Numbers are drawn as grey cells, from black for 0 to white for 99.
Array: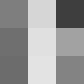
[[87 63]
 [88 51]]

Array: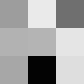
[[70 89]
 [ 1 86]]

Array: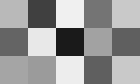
[[90 10]
 [60 92]]

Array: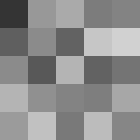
[[54 38]
 [34 70]]

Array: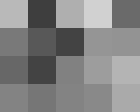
[[34 26]
 [26 50]]

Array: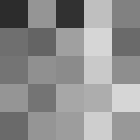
[[39 62]
 [56 54]]
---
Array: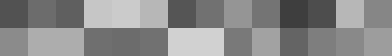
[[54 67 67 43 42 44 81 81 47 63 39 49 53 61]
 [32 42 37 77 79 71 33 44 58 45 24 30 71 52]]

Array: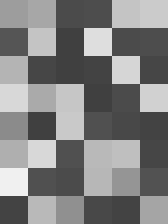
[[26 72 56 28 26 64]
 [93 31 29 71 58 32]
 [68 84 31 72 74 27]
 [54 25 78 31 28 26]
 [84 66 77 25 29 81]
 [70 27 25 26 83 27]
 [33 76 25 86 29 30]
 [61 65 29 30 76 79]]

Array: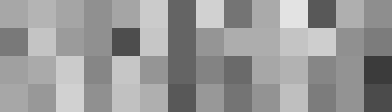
[[65 59 81 56 75 68 34 59 45 57 74 48 57 29]
 [62 66 79 52 77 58 39 51 41 65 69 52 57 23]
 [47 76 60 56 30 77 39 58 67 67 76 80 56 48]
 [65 70 64 56 64 79 39 81 45 66 88 34 68 55]]

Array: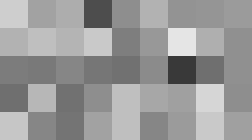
[[77 52 45 63 74 52 60 78 62]
 [43 71 44 55 74 65 62 83 55]
 [48 47 52 46 44 54 22 43 56]
 [69 74 70 78 49 59 89 68 56]
 [80 63 67 30 55 69 57 58 60]]

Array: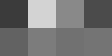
[[38 48 44 45]
 [23 82 53 29]]

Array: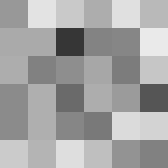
[[79 70 86 74 57 50]
 [54 68 52 47 85 82]
 [54 68 41 67 60 33]
 [67 50 55 65 48 77]
 [66 66 21 51 52 91]
 [59 88 78 67 87 72]]

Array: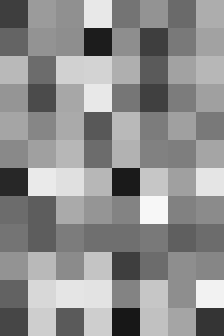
[[27 80 35 80  9 75 64 20]
 [38 84 89 88 51 77 55 94]
 [57 72 54 76 24 42 55 52]
 [45 36 48 43 43 47 37 42]
 [42 36 66 58 51 96 50 54]
 [15 91 87 71 10 77 62 89]
 [53 62 71 42 69 50 49 64]
 [64 52 66 34 72 48 62 47]
 [58 29 65 90 46 25 48 62]
 [72 42 81 82 68 35 63 71]
 [39 57 55 11 55 24 47 63]
 [24 60 56 90 45 57 41 67]]

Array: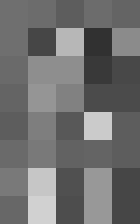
[[40 81 30 59 27]
 [47 77 31 59 27]
 [41 47 38 39 36]
 [36 49 34 79 36]
 [39 58 50 29 29]
 [41 55 55 22 28]
 [43 27 71 19 54]
 [43 42 36 42 39]]
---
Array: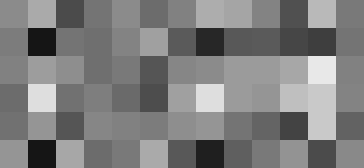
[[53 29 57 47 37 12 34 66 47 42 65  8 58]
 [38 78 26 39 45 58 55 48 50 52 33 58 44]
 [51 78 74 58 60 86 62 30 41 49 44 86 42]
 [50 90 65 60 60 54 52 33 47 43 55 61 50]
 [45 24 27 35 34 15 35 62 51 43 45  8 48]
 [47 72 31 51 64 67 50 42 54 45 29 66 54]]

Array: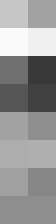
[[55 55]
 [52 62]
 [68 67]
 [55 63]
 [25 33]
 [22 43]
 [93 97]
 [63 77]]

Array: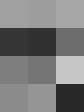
[[16 58 54]
 [77 45 49]
 [42 19 21]
 [65 61 62]]

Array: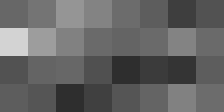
[[42 50 39 33 25 18 33 36]
 [36 20 23 18 31 40 39 32]
 [41 51 41 39 41 50 61 82]
 [32 24 36 42 51 58 45 40]]

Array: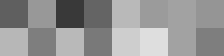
[[49 63 86 80 47 72 49 71]
 [58 63 60 72 39 22 59 37]]

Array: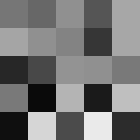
[[17 91 29 83  6]
 [74 10 70  4 47]
 [47 56 57 28 15]
 [65 21 51 56 64]
 [65 33 56 40 46]]

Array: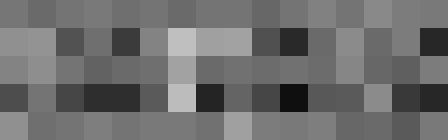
[[47 35 41 40 49 47 48 62 44 47 47 45 49 45 43 56]
 [15 22 54 35 34  6 27 39 14 73 35 18 18 27 45 30]
 [48 37 40 52 42 44 42 44 41 63 43 41 38 45 55 51]
 [15 48 41 54 41 16 31 63 62 74 51 23 43 32 57 56]
 [47 48 53 45 50 45 40 45 45 41 45 43 47 45 41 46]]
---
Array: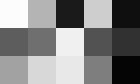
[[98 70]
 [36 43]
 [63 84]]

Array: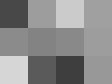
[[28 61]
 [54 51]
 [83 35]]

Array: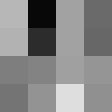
[[71  3]
 [69 17]
 [49 51]]

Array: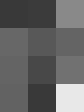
[[22 23]
 [40 34]
 [39 28]]

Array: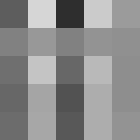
[[36 83]
 [50 59]
 [43 76]]

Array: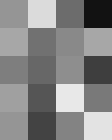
[[58 85]
 [65 44]
 [49 40]]
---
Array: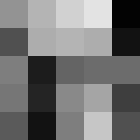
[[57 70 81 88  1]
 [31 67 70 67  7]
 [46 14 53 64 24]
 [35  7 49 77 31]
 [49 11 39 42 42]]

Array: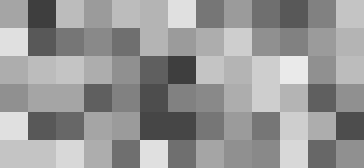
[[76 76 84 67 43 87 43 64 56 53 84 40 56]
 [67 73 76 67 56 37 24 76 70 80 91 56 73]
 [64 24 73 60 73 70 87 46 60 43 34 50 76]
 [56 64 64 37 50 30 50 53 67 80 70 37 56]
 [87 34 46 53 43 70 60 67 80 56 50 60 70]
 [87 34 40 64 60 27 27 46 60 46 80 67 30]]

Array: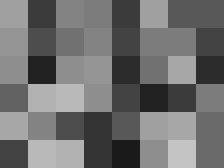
[[38 69 72 55 26 13 23 48]
 [26 72 69 20 10 55 76 41]
 [55 13 55 58 17 44 65 17]
 [62 23 51 48 23 62 34 34]
 [58 30 44 51 26 48 48 26]
 [65 51 30 20 34 62 65 41]]

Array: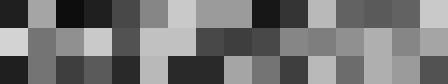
[[82 45 56 78 32 75 75 28 24 28 52 49 56 68 52 64]
 [12 45 24 35 16 72 16 16 64 45 24 72 42 68 60 32]
 [12 64  5 12 28 52 78 60 60  9 20 72 38 35 38 78]]

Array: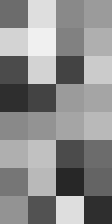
[[57 32 86 18]
 [53 57 64 72]
 [18 26 60 64]
 [42 86 53 60]
 [82 93 50 68]
 [68 75 29 42]
 [29 82 26 79]
 [46 72 15 39]]

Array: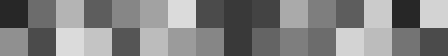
[[56 29 85 76 33 73 60 52 22 39 49 42 82 73 45 29]
 [15 42 70 36 52 63 85 29 22 26 66 49 36 79 15 82]]

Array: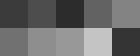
[[44 55 59 76 20]
 [23 30 17 38 51]]
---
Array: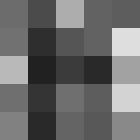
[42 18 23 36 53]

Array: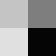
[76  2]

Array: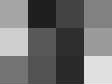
[64 34 16]

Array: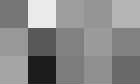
[46 34 48]

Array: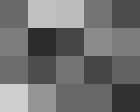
[41 17 45 40]

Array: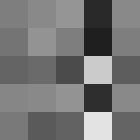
[49 57 29 18 39]
